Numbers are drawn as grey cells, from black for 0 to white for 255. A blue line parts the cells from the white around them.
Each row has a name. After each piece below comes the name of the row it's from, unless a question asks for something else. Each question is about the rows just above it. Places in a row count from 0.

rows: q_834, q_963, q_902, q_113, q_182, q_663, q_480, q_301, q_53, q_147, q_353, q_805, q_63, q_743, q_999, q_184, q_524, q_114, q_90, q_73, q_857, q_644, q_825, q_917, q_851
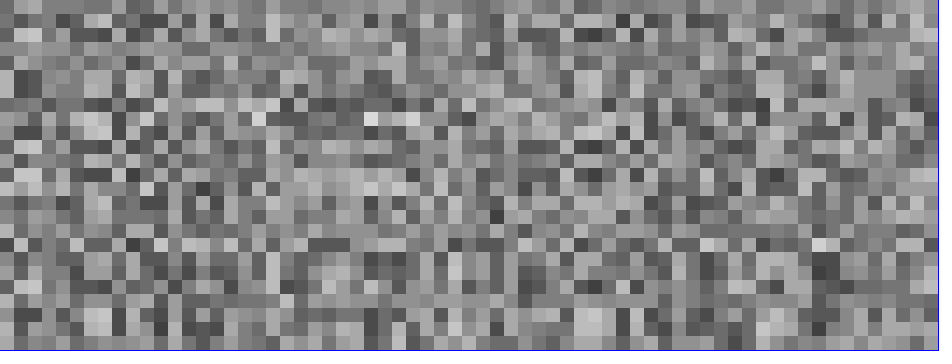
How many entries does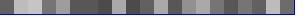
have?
21
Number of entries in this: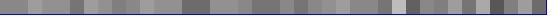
39
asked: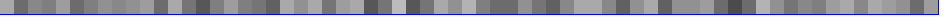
q_851
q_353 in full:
[ 97 188 197 117 157  87  87  75 169  75  97 169  87 145 169 117  87 117
  97 188 108 145 136 179 169 145 169 157 108  97 145 145 169 117 108  97
 157  87  87  97 179  75  64  97 179  75 169 117 157 127 145  97  75  87
 169 169  97 117 169 157 188 127 179 157 117  87 117]
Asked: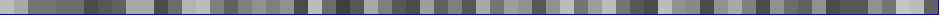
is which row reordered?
q_857
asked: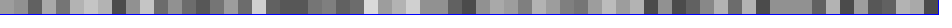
q_53
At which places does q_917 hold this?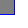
17 31 38 59 62

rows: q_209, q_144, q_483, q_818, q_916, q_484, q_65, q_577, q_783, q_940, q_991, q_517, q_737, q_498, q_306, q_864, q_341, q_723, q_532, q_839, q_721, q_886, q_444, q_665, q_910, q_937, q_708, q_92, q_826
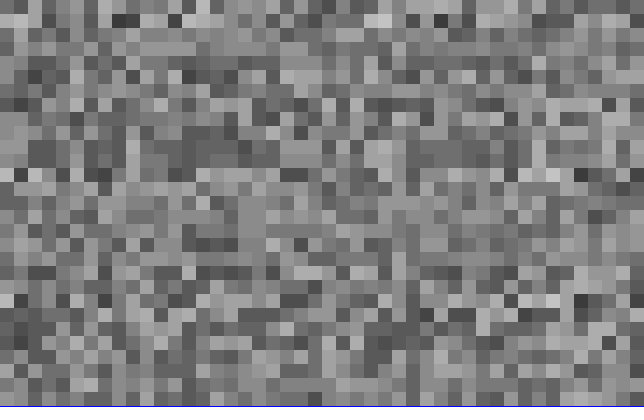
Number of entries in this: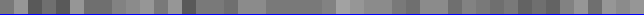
46
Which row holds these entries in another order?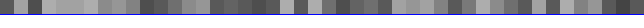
q_577
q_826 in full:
[150 139  99 139 111 130  99  99 139  99 162  99 111  89  99 162 130 111
 139 121 111 111  78 130 139 121 139 121 150  99 162 130  99 150  99  89
 150  99 130  99 162 173 162 150 121  89]
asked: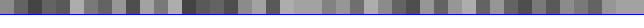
q_484
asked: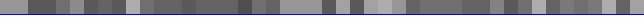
q_991
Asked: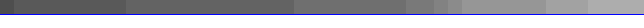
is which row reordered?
q_991
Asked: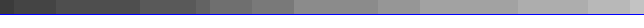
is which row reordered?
q_737

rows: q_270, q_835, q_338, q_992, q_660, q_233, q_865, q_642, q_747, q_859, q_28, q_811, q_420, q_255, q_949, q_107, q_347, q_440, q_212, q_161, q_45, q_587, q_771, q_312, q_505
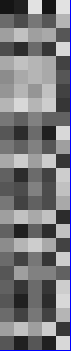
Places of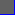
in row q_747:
1 3 4
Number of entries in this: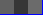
3
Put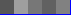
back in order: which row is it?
q_28
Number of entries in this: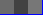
3

